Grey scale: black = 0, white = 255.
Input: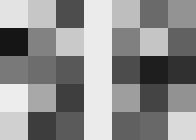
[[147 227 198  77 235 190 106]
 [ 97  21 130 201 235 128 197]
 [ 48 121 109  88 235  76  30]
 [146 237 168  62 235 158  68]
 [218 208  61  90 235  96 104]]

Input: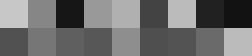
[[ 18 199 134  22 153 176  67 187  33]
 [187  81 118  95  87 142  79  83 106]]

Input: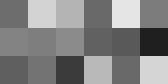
[[124 109 211 180 105 229]
 [ 31 131 126 139  97  89]
 [213  95 115  59 185 105]]

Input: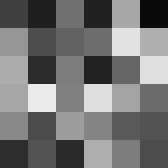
[[ 10  65  31 113  33 167]
 [175 150  77  98 109 226]
 [223 172  44 124  34 101]
 [108 165 235 128 222 163]
 [ 83 136  75 157 132  89]
 [ 77  45  83  42 174 124]]

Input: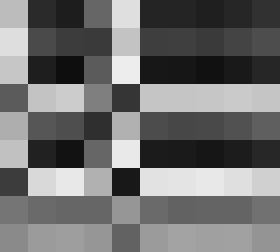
[[ 49 188  42  29 102 223  36  36  31  38]
 [ 77 222  74  60  58 195  62  63  58  68]
 [ 38 198  30  14  91 237  23  22  17  25]
 [197  91 195 204 127  53 197 197 198 202]
 [ 95 174  86  78  47 177  76  71  73  81]
 [ 39 193  33  18 102 233  27  26  22  28]
 [208  60 217 232 177  24 226 228 232 223]
 [113 117 106 102 102 150 106  98 100 100]
 [148 138 155 158 150  98 155 163 160 161]]

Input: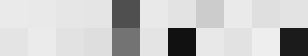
[[227 234 233 230 229  79 233 227 204 234 223]
 [ 27 228 235 226 222 115 228  17 232 226 238]]
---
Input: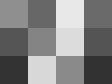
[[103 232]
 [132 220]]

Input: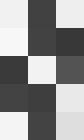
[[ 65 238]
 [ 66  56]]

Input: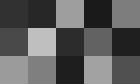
[[ 39 158]
 [191  44]]

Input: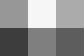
[[246 171]
 [127  93]]

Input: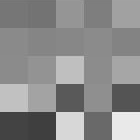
[[115 149]
 [133 135]]

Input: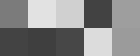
[[226 208]
 [ 63  71]]

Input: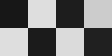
[[222  29]
 [ 27 219]]

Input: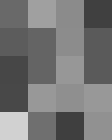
[[160 139]
 [100 140]]

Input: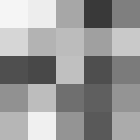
[[237 167]
 [179 188]]
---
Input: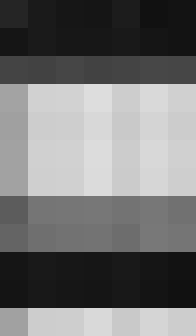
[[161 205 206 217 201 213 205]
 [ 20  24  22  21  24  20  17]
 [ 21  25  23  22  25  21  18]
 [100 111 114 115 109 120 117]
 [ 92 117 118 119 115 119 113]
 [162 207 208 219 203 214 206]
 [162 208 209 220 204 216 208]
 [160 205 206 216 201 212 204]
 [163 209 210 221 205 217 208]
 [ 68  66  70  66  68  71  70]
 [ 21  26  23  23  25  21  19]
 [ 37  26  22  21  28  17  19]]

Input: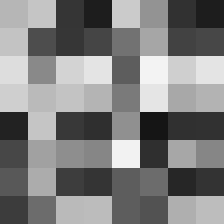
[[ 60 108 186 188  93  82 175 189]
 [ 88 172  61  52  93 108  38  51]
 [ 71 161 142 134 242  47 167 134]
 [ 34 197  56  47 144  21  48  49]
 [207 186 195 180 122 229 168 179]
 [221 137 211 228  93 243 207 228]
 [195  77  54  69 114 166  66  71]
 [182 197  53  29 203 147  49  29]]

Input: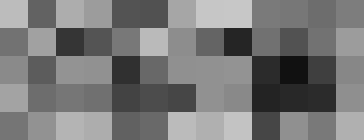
[[117 146 180 173  97 105 187 176 195  70 144 121 176]
 [163 109 118 112  67  76  70 145 137  35  40  43 143]
 [138  92 147 145  48 104 144 145 147  43  17  63 135]
 [114 161  53  84 120 186 141 100  37 113  82 114 156]
 [188  98 173 156  83  81 166 198 199 122 119 109 125]]

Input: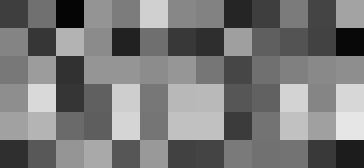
[[ 47  88 149 169  86 153  65  68 122 113 115  57  28]
 [161 180 106  94 213 117 193 193  59 115 193 160 230]
 [142 217  53  96 206 119 184 185  86  97 211 133 215]
 [120 156  49 149 149 140 150 118  70 112 128 137 142]
 [132  54 179 139  33 111  56  46 159  95  83  66   8]
 [ 62 112   5 148 124 208 135 130  37  62 123  68 163]]

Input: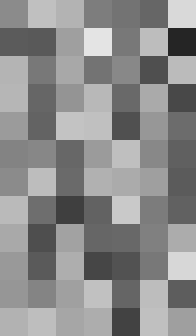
[[178 190 166 173  66 192 159]
 [150 132 160 193 101 189  93]
 [153  90 174  70  82 120 215]
 [169  78 162 102 104 128 172]
 [186 110  63  98 201 124  97]
 [139 189 106 177 171 159  91]
 [131 135 103 155 191 136  96]
 [155  99 195 192  80 151 108]
 [182 102 148 184 105 170  72]
 [180 120 168 115 136  79 187]
 [ 91  89 159 228 120 189  37]
 [139 192 179 125 115 102 217]]

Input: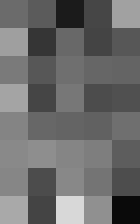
[[169  68 216 144  10]
 [134  76 136 116  77]
 [137 142 133 126  93]
 [132 103 100  97 111]
 [164  69 119  76  80]
 [122  87 111 102 100]
 [159  53 104  68  87]
 [107  91  27  70 161]]

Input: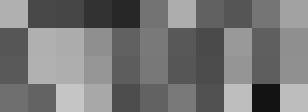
[[111  99 197 168  77  98 121  81 190  19 189]
 [ 89 177 174 150  93 120  86  76 149  94 144]
 [ 86 176 172 143  97 121  88  74 153  95 143]
 [176  72  70  50  39 115 173  97  85 117 162]]

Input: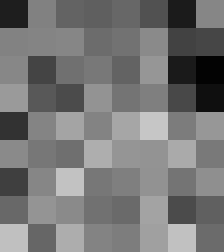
[[192 102 173 131 125 160 193 107]
 [104 148 138 113 106 163  75  96]
 [ 63 134 194 119 127 146 116 143]
 [138 119 111 174 149 147 170 121]
 [ 50 132 164 131 166 198 124 151]
 [154  88  75 147 116 127  72  15]
 [135  68 112 120  99 150  26   3]
 [130 132 134 108 114 138  66  70]
 [ 30 129  99  95 103  81  27 134]]
